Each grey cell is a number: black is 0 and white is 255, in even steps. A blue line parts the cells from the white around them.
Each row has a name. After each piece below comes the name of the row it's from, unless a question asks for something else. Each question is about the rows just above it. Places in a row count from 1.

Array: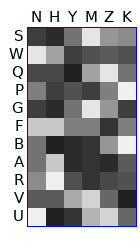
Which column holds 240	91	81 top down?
K
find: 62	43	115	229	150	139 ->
S
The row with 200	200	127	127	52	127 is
F
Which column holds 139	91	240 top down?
N
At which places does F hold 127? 3 4 6
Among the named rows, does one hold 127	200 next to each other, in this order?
no

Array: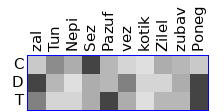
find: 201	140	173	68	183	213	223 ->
C
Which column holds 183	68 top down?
Pazuf
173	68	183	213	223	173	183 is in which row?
C
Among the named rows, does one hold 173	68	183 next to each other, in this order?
yes
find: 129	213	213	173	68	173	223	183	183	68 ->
T
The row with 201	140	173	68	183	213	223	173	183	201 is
C
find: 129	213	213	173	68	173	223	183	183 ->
T

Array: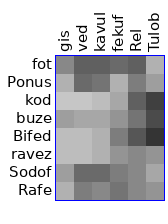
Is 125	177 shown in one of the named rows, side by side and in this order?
no
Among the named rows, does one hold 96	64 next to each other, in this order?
yes
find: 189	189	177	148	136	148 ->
ravez
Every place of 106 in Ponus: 2
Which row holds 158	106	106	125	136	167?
Sodof
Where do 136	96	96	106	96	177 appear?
fot
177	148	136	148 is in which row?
ravez

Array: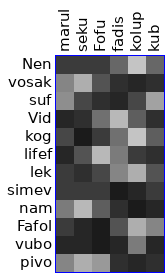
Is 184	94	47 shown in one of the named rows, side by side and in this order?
yes
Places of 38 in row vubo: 1 2 4 6
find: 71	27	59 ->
kog
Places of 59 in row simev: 1 2 3 6

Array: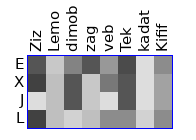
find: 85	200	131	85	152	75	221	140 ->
E
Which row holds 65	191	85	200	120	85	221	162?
X
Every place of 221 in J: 1 5 7
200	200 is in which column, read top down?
zag
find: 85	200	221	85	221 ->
J
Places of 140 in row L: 5 6 8

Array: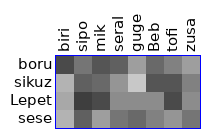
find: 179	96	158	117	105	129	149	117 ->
sese
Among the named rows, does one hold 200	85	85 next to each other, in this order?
yes
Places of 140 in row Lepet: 4 5 6 8
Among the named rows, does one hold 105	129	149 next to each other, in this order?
yes

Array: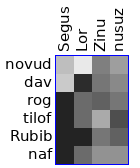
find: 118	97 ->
Rubib
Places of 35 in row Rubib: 1 2
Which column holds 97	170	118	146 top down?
Zinu
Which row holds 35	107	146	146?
naf
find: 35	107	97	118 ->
rog
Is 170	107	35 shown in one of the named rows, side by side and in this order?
no
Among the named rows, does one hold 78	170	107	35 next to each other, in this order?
no

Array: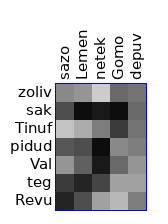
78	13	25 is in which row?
sak
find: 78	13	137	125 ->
pidud
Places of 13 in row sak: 2 4
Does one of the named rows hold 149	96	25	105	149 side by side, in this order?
yes
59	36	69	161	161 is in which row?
teg
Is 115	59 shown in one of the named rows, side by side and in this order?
no
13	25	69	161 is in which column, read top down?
netek

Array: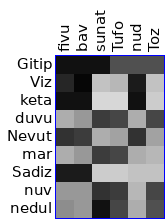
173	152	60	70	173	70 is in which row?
duvu
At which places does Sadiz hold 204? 3 4
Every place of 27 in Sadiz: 1 2
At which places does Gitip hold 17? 1 2 3
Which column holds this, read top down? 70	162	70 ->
Tufo

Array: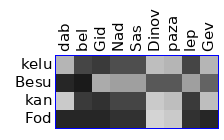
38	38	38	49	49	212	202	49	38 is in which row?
Fod
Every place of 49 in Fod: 4 5 8
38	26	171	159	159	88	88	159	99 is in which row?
Besu
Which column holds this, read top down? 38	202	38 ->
dab
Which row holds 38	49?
Fod

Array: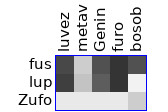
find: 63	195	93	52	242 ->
lup
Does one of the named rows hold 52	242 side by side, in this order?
yes
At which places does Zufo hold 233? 1 2 3 4
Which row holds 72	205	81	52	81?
fus
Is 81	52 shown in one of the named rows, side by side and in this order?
yes

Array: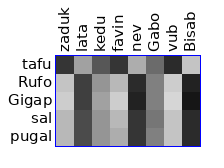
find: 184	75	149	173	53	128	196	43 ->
pugal
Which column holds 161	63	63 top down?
lata
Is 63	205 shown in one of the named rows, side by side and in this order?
no

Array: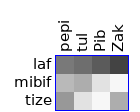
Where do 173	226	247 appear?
mibif
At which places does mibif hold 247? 4
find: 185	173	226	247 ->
mibif
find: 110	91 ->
laf

